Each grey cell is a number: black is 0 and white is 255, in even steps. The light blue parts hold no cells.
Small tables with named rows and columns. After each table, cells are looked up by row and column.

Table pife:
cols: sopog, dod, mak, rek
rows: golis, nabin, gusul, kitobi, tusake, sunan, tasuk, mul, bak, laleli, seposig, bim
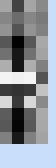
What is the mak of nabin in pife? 134
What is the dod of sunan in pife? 22
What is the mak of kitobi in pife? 87
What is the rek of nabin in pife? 122
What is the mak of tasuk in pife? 244
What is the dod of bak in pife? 57
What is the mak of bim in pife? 128
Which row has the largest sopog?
tasuk

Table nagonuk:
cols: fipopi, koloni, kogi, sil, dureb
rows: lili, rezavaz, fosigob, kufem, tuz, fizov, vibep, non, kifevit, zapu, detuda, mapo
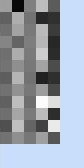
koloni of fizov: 143
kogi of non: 120
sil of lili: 189
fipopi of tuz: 111
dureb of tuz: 43
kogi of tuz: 122
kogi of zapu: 122
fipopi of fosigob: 111
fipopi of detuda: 80
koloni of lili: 9
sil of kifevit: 252
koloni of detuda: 191
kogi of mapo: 119
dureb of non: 73
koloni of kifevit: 190
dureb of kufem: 39

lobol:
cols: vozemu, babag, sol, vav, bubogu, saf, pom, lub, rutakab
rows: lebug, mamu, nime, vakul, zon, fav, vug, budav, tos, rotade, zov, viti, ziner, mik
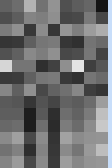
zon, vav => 125
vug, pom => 49
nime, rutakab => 173
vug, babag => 59
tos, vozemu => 90
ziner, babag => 129
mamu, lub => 121
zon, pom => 77
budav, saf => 112
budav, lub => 62
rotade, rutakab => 191
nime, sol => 56
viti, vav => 139
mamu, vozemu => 78
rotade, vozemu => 94
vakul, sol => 95
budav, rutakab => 53
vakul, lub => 116
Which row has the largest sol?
lebug

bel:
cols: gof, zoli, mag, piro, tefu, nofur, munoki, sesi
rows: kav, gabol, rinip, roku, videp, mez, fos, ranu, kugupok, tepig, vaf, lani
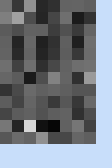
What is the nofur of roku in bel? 95
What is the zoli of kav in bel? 55
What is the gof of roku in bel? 97
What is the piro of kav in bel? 39
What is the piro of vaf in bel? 17
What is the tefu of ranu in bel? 101
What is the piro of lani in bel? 144
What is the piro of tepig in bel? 82
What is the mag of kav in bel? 145
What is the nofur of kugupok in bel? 87
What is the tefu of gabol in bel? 70
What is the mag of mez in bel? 111
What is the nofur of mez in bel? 98
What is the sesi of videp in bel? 108
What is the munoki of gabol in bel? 27
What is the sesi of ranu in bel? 85

